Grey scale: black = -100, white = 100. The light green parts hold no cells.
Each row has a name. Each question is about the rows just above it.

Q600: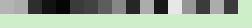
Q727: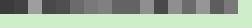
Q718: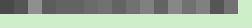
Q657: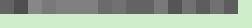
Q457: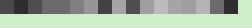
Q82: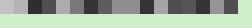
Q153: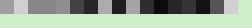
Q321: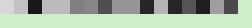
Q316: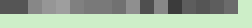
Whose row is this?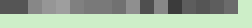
Q316
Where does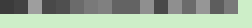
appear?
Q727
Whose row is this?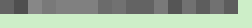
Q657
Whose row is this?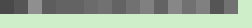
Q718

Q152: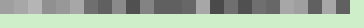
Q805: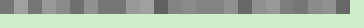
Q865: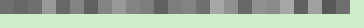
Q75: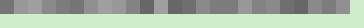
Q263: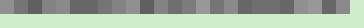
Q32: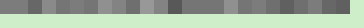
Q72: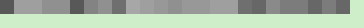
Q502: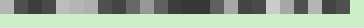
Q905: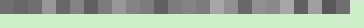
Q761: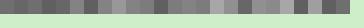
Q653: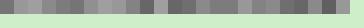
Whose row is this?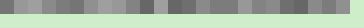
Q75
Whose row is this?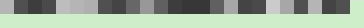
Q502
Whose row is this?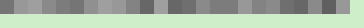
Q653

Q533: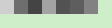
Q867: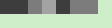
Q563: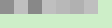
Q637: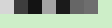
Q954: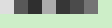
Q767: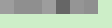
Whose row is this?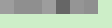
Q767
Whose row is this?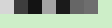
Q637
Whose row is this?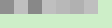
Q563
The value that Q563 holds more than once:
[50]
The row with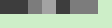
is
Q867
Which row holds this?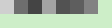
Q533

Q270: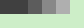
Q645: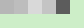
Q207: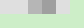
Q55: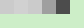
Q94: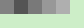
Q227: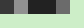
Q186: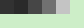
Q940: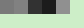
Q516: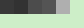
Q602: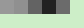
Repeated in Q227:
[-73]
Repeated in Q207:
[75]
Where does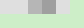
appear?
Q207

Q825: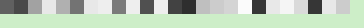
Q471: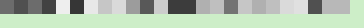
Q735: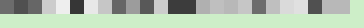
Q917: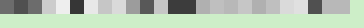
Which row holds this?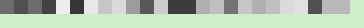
Q471
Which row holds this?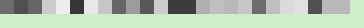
Q735
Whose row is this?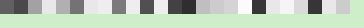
Q825

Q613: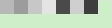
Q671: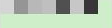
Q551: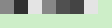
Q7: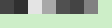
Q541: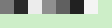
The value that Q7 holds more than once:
[-47]
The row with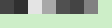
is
Q7
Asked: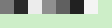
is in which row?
Q541

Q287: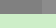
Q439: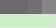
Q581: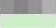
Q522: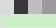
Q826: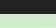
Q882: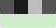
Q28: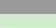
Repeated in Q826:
[-73]
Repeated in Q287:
[0]
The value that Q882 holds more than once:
[-34]
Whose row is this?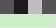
Q882
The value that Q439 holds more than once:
[-17]
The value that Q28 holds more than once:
[21]
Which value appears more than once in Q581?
[15]

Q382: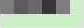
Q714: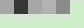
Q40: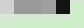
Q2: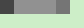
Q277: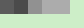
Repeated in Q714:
[30]
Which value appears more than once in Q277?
[35]
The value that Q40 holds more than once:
[20]
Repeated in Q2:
[14]

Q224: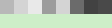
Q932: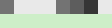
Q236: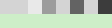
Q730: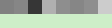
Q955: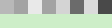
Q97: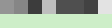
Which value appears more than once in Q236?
[66]
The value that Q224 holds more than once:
[66]
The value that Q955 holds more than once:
[28]
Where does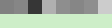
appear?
Q730
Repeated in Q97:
[-38]
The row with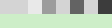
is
Q236
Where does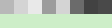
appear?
Q224

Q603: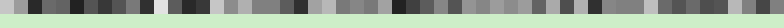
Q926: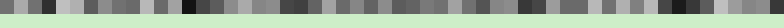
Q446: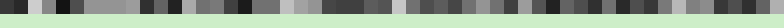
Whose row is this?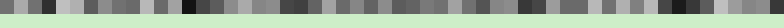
Q926
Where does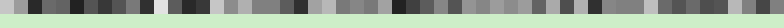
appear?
Q603
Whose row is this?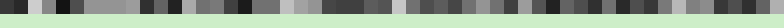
Q446

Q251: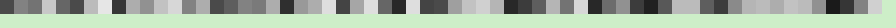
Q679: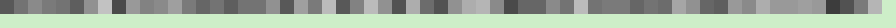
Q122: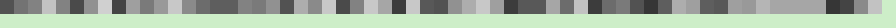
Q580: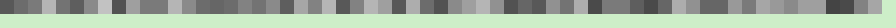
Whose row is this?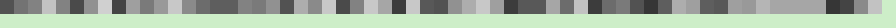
Q122
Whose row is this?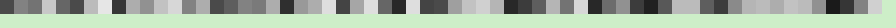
Q251
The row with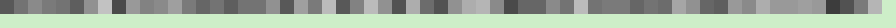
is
Q679

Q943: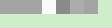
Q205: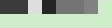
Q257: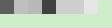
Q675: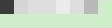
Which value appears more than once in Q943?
[29]
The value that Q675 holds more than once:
[74]
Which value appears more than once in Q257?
[62]
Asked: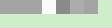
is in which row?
Q943
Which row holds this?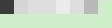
Q675

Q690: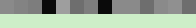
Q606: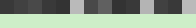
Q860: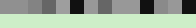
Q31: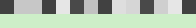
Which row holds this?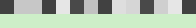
Q31
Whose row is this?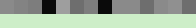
Q690

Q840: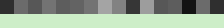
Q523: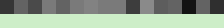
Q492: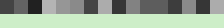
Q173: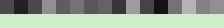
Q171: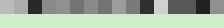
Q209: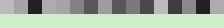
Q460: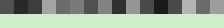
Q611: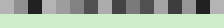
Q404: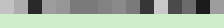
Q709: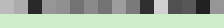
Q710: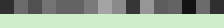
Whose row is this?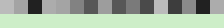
Q209
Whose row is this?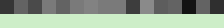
Q523
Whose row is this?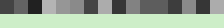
Q492
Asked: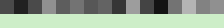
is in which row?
Q173

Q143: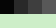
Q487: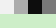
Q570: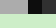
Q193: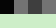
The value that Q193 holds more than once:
[-10]
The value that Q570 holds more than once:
[35]
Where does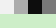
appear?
Q487

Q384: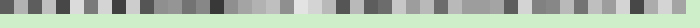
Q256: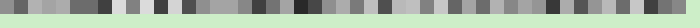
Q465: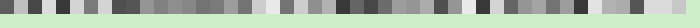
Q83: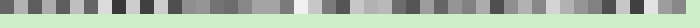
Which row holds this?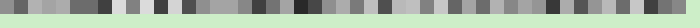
Q256
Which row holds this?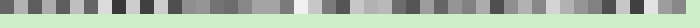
Q83

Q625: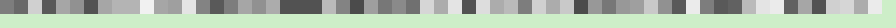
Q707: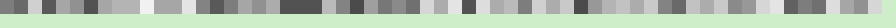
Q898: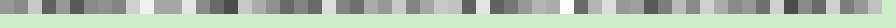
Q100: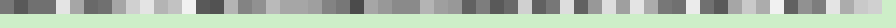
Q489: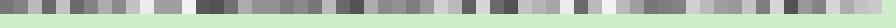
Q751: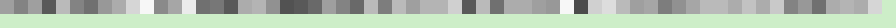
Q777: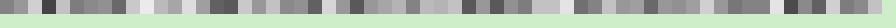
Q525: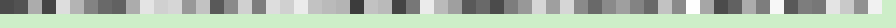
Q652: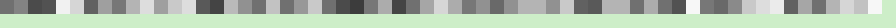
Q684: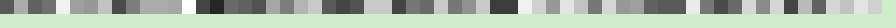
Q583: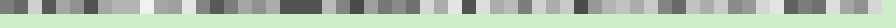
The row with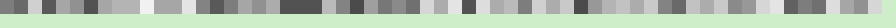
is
Q707
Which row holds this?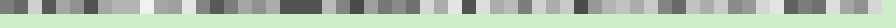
Q583

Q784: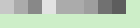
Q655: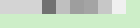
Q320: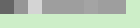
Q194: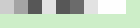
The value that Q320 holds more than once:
[24]
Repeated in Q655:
[66]
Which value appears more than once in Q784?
[34]
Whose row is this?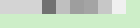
Q655
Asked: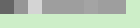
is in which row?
Q320

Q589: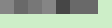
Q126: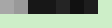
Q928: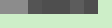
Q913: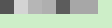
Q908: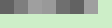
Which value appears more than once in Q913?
[31]
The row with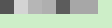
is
Q913
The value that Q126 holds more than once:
[-82]
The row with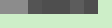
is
Q928
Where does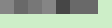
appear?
Q589

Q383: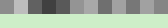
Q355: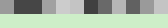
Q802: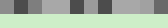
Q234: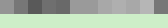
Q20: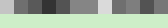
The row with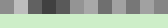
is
Q383
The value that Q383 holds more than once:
[26]
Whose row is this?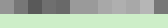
Q234
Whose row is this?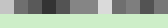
Q20
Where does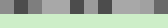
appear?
Q802

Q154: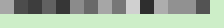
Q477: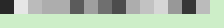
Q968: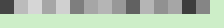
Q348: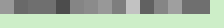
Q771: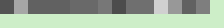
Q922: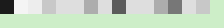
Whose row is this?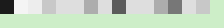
Q922
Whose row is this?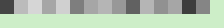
Q968
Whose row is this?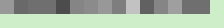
Q348

